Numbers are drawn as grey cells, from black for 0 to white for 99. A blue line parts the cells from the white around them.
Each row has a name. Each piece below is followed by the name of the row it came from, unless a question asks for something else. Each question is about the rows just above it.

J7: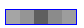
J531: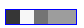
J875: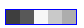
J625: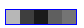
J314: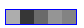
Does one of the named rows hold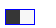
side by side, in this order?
yes
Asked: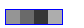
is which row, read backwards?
J314
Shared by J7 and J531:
[61]
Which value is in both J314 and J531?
[21]

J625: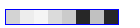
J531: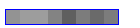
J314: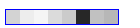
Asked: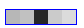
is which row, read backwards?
J314
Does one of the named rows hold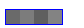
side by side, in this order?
no
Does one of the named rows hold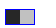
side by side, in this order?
yes

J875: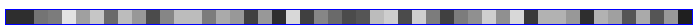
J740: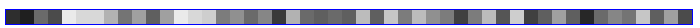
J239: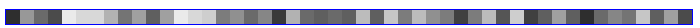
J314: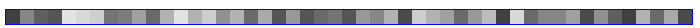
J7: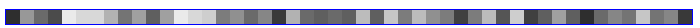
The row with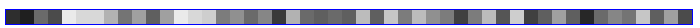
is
J740
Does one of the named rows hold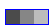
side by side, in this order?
yes

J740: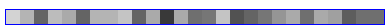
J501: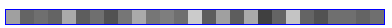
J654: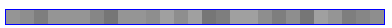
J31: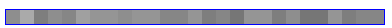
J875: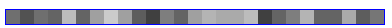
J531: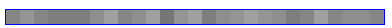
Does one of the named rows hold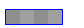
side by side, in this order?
yes
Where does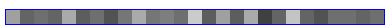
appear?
J501
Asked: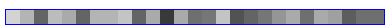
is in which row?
J740

